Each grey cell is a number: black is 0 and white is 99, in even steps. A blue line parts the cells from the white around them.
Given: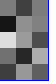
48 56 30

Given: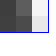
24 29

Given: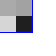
66 12

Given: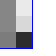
52 84

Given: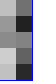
74 13

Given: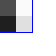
30 87

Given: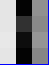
89 19 58

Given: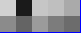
81 39

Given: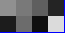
56 42
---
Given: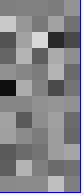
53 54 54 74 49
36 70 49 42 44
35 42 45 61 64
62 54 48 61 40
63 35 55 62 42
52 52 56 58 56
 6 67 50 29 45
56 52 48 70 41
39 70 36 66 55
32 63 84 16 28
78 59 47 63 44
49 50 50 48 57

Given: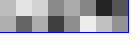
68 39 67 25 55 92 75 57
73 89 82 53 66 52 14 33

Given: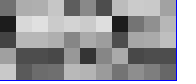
78 35 42 43 72 70 60 45 55 49 40
62 30 30 28 59 20 52 66 28 30 30
26 71 71 68 52 66 61 30 65 66 74
11 84 87 79 82 79 86 11 45 56 71
44 67 68 77 36 53 30 73 79 78 63

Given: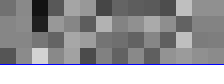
33 54 82 53 63 29 50 38 53 37 57 60 56 54
52 52 46 39 65 61 45 43 38 52 37 74 48 49
52 54 12 59 52 36 69 51 56 66 55 38 51 51
44 53  7 34 64 59 27 39 36 35 30 74 56 56

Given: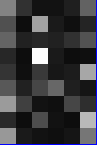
59 10  7  6  8 46
16  5 30  7  5 72
60 25  7  6 27 18
34 13 27 40 12  8
20  6 22  9 11 65
15  5 98 10  5  6
39 13 15 13 19 32
31  5 63 10  6 14
51 19  7  7 12 38

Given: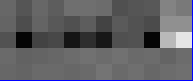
40 39 41 41 40 41 45 41 43 40 42 43
41 38 39 40 42 44 42 44 41 42 39 42
32  2 26 28  8 18  9 31 32  2 72 89
39 30 39 34 31 36 26 35 32 29 56 56
40 33 40 36 43 43 42 31 33 34 51 47
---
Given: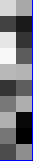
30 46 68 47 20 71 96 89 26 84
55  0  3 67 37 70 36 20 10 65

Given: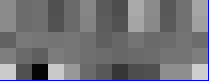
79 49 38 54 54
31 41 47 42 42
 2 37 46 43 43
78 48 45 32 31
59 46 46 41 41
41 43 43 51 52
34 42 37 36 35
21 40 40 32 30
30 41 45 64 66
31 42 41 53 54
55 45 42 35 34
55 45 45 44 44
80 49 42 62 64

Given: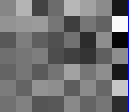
44 48 39 43 34 57 52
50 39 46 46 49 59 70
33 57 35 49 37 60 26
34 55 45 30 31 46 42
53 36 63 25 44 24 71
39 54 46 20 17 46 63
46 40 55 37 55 38 54
17 77  9 55  2 97  9

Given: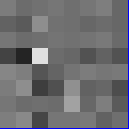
49 46 48 52 26 46 38 48
53 42 55 49 14 42 35 42
27 43 24 33 87 43 55 44
46 42 31 39 42 45 44 46
46 63 56 45 40 44 43 43
47 40 38 48 32 45 40 46
38 49 40 46 38 47 42 49
43 35 30 47 32 41 40 40

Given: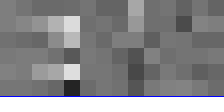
46 50 47 44 49 49
46 48 48 42 52 45
44 60 48 40 57 41
40 65 44 54 69 41
14 86 34 72 85 42
42 46 47 46 43 45
46 46 45 41 45 39
44 43 39 49 41 39
33 28 32 49 59 65
47 39 50 37 43 43
50 47 43 46 43 45
51 43 45 45 29 38
47 37 45 40 51 45
42 40 47 40 49 39

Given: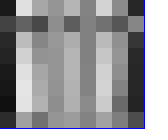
17  6  9 10 14 16 26 10
62 88 89 87 81 73 38 87
44 69 66 64 57 52 28 65
58 55 57 58 58 59 55 58
60 68 69 70 70 67 36 70
51 54 51 51 50 50 50 51
63 79 82 81 77 72 44 82
49 41 51 55 58 56 33 54
30 14 15 15 16 21 52 15
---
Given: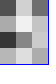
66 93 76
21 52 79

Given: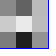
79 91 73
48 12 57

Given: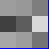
25 36 84
65 61 45

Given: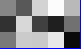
19 84 25
47 79 78

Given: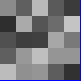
18 66 33
31 24 25

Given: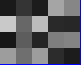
78 40 73
 9 36 14
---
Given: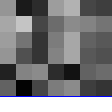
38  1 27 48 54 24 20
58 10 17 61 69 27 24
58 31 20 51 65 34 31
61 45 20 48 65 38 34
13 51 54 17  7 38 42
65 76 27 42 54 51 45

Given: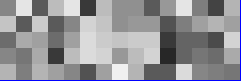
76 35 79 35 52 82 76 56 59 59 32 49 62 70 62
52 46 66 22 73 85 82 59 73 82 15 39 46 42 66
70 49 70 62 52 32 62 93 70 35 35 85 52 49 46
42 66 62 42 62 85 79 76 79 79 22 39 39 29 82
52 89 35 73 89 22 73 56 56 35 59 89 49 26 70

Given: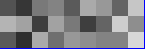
35 18 66 43 59 55 51 51 84
32 21 47 51 35 66 59 39 77
70 63 24 63 47 24 39 80 55

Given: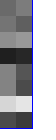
12 15
29 23
51 29
51 33
45 37
41 48
55 59
83 89

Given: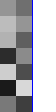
47 24
80 30
69 37
58 43
17 54
73 58
10 84

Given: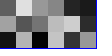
63 33 45 73 80 17
 7 70  1 76 20 59
37 87 59 52 14 10
